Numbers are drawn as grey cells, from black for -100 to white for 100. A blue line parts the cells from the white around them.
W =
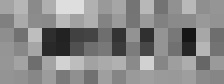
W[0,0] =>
29
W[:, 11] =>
[-10, 1, 16, 16, 5, 21]
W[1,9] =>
-8
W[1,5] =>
26
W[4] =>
[18, 28, -14, 29, 65, 48, 27, 33, 39, 8, 64, 5, 24, 36, -20, 21]
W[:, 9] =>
[-9, -8, 15, -3, 8, 21]
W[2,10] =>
-62
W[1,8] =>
21
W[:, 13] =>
[45, 9, -83, -70, 36, 24]
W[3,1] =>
7
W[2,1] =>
-11
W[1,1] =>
33
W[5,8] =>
4
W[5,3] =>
22
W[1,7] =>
3
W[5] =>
[16, 14, 6, 22, -5, 13, -11, 25, 4, 21, 25, 21, 20, 24, 8, 5]
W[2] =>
[11, -11, 49, -64, -73, -49, -47, -14, -60, 15, -62, 16, -6, -83, 31, -14]
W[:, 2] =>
[8, 10, 49, 30, -14, 6]
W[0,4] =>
74
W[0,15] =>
17
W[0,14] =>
12
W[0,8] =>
30

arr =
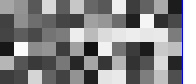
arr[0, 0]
30
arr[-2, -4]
-61
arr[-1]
[-52, -44, 67, -22, -48, 15, -75, 79, 83, -49, -1, 51, -38]
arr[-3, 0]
-82
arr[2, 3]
-9
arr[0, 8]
87
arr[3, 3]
16
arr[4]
[43, -33, -55, -47, -6, -70, 30, -58, 42, -61, -36, 71, -72]
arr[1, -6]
18
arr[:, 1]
[15, 12, -27, 97, -33, -44]
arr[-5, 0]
-49
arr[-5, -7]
26
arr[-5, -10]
-24
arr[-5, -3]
92
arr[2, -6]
72
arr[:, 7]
[-31, 18, 72, 89, -58, 79]
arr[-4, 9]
86
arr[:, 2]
[-31, -14, -43, 10, -55, 67]
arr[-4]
[-47, -27, -43, -9, -3, 86, 47, 72, 81, 86, 81, 83, -3]
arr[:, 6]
[-19, 26, 47, -87, 30, -75]

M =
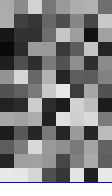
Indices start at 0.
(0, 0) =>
34
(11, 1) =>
25
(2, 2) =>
-61
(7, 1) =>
-66
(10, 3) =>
20
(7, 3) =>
-65
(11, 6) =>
33
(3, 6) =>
54
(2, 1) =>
-61
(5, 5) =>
-26
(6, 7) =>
-36
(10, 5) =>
-5
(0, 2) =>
65
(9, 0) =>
-78
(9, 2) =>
-71
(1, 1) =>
-50
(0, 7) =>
-14
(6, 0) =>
-36
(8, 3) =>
-74
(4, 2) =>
-64
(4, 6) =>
-64
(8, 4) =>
74
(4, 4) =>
-36
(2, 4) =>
56
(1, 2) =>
-58
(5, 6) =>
-29
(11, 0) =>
-71
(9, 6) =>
-71
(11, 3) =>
18
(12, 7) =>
82
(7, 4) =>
-78
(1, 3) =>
-20

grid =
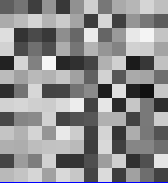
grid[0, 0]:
-26
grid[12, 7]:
72
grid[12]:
[45, 54, 68, 26, 70, 56, -46, 72, -52, 26, -14, -48]
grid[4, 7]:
39
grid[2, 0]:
74
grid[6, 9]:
-74
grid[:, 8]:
[33, -50, 21, 3, 63, -32, 75, -67, 39, -59, -50, 62, -52]
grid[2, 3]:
-55
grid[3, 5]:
-8
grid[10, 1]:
36
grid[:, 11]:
[50, -29, 54, 28, 51, -14, 55, -65, 60, -36, -14, 79, -48]
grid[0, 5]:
14
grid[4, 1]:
67
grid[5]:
[47, 26, 45, 40, 55, 26, -24, 65, -32, 33, 29, -14]
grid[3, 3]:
-38
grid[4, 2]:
1
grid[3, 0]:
65
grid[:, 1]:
[-9, 47, -60, -42, 67, 26, -10, 68, 4, 40, 36, 22, 54]
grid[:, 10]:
[67, -7, 91, 61, -57, 29, -87, -5, -5, -6, 4, -37, -14]
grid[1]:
[34, 47, 67, 41, 59, 29, -52, 69, -50, 17, -7, -29]
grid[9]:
[54, 40, 66, 17, 83, 60, -50, 66, -59, 36, -6, -36]
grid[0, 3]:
16
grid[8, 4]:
-47
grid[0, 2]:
-51
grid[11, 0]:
-46
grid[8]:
[-44, 4, 8, 64, -47, -36, -32, 38, 39, -48, -5, 60]
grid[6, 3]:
-47
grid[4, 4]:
-70

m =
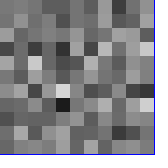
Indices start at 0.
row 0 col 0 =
-6
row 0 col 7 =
20
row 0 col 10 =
14
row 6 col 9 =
-46
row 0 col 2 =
-8
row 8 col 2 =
-22
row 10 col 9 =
12
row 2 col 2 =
-8
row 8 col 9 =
10
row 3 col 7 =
44
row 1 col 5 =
-9
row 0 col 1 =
-2
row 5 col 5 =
-7
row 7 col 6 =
8
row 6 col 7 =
-27
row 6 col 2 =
-44
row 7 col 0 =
-20
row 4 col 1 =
-15
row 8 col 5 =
15
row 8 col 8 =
-16
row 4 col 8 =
-29
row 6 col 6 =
-39
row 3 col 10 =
57
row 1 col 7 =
22
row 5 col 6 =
17
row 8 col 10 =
4
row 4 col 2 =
58
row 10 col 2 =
6
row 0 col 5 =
-9
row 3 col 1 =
-15
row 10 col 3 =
-2
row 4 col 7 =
-6
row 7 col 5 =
-7

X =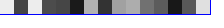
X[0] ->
86
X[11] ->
-28
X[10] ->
-11
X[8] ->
26
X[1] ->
-47

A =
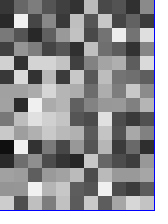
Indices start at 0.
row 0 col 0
-57
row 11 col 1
-14
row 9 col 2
38
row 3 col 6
50
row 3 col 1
17
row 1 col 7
57
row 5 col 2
-61
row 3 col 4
-32
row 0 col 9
-62
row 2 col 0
-5
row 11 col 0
-67
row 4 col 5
-50
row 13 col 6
-34
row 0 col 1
-19
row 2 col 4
20
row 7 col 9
0
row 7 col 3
34
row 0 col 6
47
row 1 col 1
89
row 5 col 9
-13
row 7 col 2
88
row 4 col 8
37
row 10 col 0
-88
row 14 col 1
-39
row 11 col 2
12
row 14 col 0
61
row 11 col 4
-59
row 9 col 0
58
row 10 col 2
-61
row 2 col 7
-10
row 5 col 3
44

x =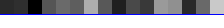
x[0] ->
-67
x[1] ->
-63
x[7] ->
-31
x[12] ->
13
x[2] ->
-100
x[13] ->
-68
